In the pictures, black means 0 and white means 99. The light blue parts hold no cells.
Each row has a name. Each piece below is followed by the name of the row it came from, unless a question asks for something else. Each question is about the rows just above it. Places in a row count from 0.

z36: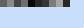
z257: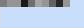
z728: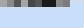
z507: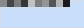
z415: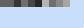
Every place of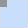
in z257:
1 2 6 9
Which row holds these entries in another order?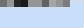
z257

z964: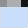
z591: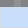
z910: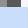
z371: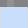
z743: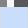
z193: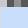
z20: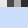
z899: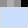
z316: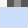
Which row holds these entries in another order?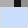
z964
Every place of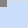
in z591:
0 1 3
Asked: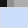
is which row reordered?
z964
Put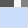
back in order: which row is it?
z743
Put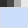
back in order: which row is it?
z20
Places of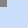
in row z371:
0 2 3
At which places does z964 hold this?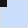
3

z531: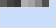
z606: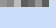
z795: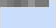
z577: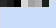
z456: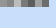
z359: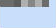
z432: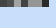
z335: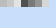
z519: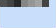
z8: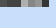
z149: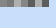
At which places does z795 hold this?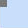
1 3 5 6
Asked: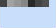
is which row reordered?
z519
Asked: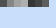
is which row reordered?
z531

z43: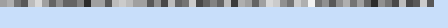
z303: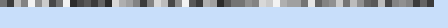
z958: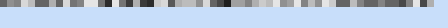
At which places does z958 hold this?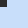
15 21
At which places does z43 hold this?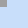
0 6 13 14 19 20 35 37 51
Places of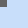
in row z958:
0 5 6 8 30 48 49 52 53 55 56
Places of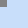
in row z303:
3 19 21 36 46 56 58
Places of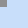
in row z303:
5 25 35 47 51 57

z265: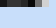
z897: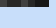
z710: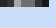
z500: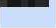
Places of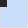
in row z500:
3 5 6
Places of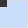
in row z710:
1 5
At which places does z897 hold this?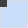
0 3
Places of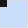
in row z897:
5 6

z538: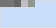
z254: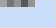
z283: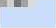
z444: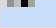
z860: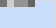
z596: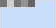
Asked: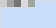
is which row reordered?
z283
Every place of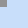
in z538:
4
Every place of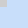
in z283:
1
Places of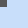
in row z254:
3
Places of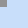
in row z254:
2 4
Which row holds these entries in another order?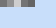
z596

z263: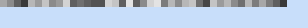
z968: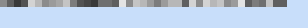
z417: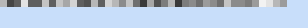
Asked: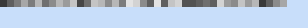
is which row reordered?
z263
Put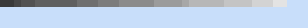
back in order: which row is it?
z968
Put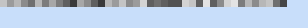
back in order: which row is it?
z263
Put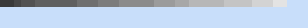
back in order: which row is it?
z263
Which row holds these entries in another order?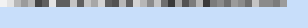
z417

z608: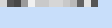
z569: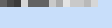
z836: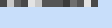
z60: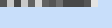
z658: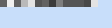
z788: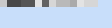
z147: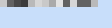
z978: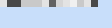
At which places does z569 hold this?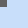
0 4 5 6
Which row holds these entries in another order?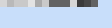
z569

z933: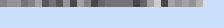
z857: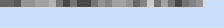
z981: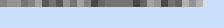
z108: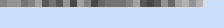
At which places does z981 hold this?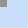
1 2 9 22 27
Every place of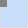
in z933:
0 4 12
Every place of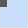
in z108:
6 8 20 22
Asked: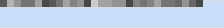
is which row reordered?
z933

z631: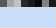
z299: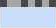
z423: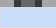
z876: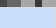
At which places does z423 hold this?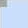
0 1 6 7
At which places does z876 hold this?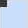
5
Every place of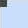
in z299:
0 3 5 7
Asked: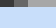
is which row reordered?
z423
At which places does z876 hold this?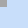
3 4 6 7
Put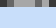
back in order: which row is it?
z423

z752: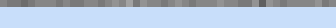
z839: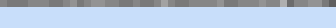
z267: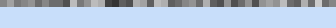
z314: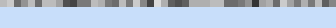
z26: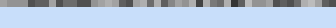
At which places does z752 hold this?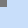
1 2 4 8 10 11 14 19 23 27 34 35 40 46
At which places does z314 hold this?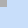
14 23 27 28 29 38 43
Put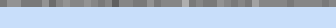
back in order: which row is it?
z839
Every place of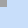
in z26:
0 7 14 16 19 25 38 45
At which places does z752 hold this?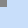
0 5 6 7 9 12 13 15 17 21 22 24 26 28 29 30 32 33 39 41 42 43 44 47
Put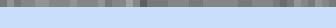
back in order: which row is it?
z752
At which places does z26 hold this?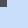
4 8 11 12 18 39 41 47

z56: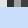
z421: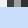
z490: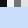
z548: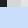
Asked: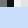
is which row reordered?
z490
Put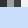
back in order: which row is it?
z421
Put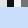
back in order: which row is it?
z490
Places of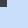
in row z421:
1
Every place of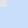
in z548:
3
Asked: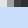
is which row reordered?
z56

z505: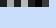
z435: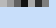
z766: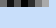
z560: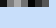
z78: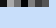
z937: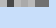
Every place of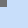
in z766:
0
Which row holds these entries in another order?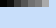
z78
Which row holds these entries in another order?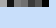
z78
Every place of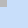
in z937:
0 2 4

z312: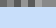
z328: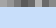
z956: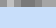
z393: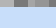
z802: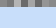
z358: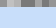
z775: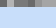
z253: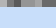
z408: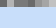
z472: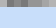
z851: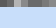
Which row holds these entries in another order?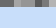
z253
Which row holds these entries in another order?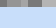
z393
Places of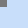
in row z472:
1 3
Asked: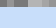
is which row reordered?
z393

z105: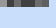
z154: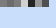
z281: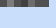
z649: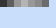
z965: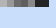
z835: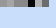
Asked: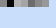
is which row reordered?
z835
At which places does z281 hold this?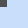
0 2 5 6
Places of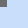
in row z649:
6
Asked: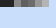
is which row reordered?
z965
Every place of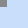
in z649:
5
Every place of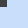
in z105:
1 3 4

